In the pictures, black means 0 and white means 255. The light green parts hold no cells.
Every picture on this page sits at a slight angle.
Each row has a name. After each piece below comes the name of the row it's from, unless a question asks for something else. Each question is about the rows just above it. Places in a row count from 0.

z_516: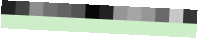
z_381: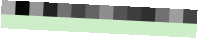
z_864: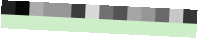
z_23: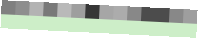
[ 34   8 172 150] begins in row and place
z_864, 0
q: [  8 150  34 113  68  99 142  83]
z_381

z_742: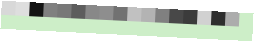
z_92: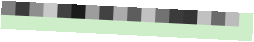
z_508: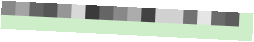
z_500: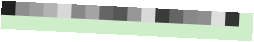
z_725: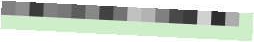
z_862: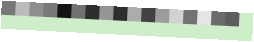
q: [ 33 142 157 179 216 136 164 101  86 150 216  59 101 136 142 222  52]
z_500
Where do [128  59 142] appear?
z_92

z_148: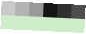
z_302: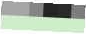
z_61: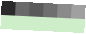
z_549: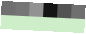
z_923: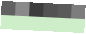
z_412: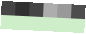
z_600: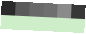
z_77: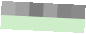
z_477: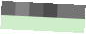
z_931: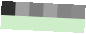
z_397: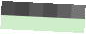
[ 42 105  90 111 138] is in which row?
z_61
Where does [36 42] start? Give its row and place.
z_302, 3

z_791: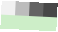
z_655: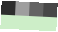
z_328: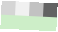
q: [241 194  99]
z_328
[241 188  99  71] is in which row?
z_791
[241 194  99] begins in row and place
z_328, 1
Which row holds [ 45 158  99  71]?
z_655
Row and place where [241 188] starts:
z_791, 0
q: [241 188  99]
z_791

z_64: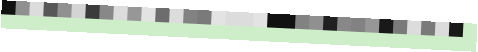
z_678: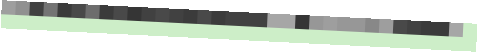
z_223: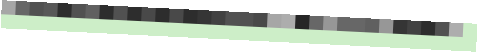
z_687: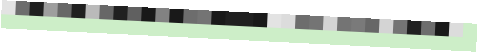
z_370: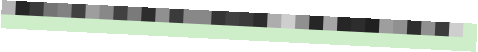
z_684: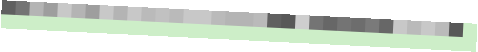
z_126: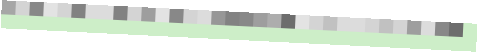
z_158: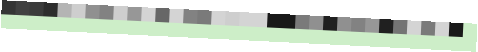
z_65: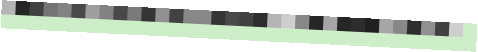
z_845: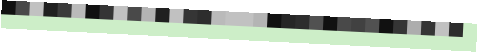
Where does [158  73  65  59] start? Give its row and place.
z_678, 27
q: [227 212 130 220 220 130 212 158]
z_126
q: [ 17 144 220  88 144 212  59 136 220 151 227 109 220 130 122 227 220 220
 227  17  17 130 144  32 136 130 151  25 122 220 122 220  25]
z_64
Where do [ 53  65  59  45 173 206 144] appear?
z_370
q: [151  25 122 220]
z_64

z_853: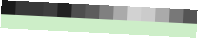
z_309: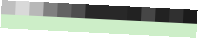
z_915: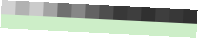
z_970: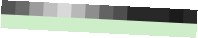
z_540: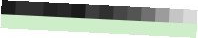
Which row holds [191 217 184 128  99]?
z_309
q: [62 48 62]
z_915
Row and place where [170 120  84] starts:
z_853, 11
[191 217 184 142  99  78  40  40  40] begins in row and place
z_970, 3
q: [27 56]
z_853
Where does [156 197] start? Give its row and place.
z_540, 11

